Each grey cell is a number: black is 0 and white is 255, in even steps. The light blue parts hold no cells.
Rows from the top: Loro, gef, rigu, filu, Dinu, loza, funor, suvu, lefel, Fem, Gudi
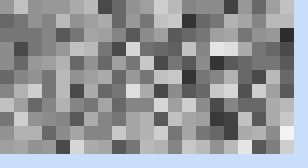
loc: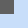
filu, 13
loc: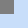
Gudi, 20
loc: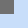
filu, 11
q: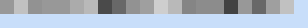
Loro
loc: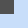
funor, 18

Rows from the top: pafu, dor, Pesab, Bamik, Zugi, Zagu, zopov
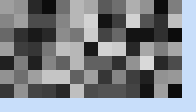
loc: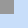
Zagu, 13
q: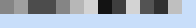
dor
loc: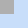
pafu, 10
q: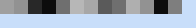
pafu

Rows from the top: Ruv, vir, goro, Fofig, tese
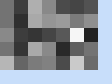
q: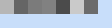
tese
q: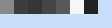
goro
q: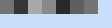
Fofig
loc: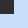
vir, 2

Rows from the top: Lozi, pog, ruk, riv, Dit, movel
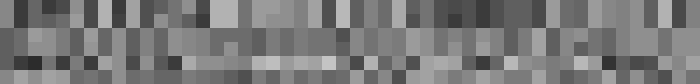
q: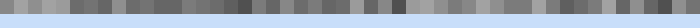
movel
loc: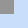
riv, 7
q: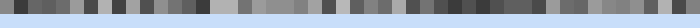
pog
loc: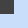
pog, 9
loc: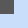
Dit, 12

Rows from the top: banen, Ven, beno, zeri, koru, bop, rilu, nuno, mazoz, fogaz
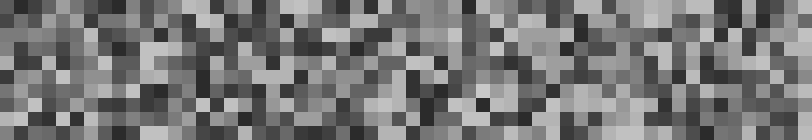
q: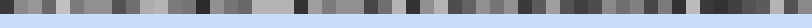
bop
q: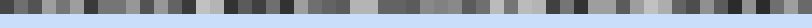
Ven
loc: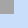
rilu, 43

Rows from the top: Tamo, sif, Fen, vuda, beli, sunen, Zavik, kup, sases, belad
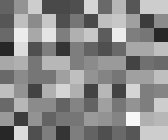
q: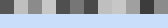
sif
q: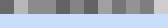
kup
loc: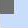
beli, 11

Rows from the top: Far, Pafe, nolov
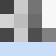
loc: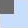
Pafe, 3
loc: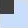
Far, 1
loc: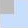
Pafe, 2
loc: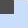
nolov, 3

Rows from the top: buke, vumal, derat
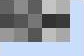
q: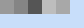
derat
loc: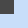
vumal, 1
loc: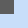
buke, 3

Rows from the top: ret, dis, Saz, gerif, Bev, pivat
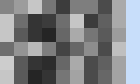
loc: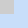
Bev, 1
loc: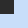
Bev, 4

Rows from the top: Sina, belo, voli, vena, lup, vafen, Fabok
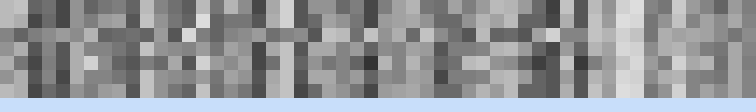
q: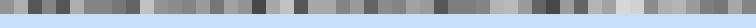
vena
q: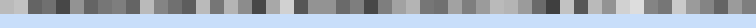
Sina
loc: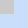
Sina, 49
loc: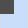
Fabok, 19
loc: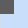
Sina, 14
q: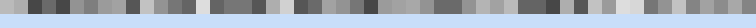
belo

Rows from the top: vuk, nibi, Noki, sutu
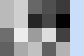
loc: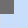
Noki, 1
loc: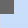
vuk, 3
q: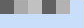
sutu
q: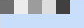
Noki
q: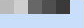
vuk

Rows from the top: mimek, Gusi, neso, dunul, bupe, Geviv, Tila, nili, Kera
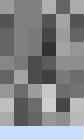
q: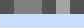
Gusi
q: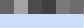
Geviv
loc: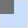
Tila, 6
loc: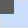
bupe, 4
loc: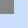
bupe, 1
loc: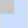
Tila, 4
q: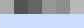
Kera

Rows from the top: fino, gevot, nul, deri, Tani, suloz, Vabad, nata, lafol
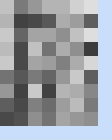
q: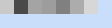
Tani
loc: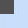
lafol, 2

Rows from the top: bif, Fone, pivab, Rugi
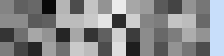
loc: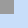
bif, 11
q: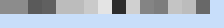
Fone
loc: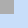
pivab, 14
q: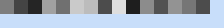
Rugi
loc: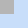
bif, 5

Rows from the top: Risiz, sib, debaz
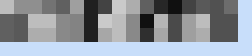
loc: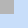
sib, 12
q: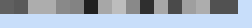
debaz
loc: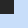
Risiz, 12

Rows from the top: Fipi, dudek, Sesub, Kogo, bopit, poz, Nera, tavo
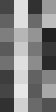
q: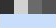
tavo
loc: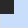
bopit, 4
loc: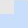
Nera, 2
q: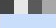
Nera
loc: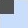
tavo, 4

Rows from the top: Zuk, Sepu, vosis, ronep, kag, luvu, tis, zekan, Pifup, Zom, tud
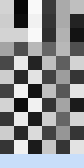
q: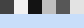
tis
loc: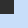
vosis, 4
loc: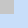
tud, 4
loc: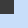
Zuk, 4
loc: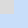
Zom, 3

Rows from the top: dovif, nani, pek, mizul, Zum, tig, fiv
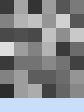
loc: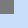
dovif, 6
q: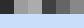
fiv
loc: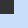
dovif, 3
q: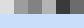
mizul
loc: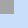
dovif, 2

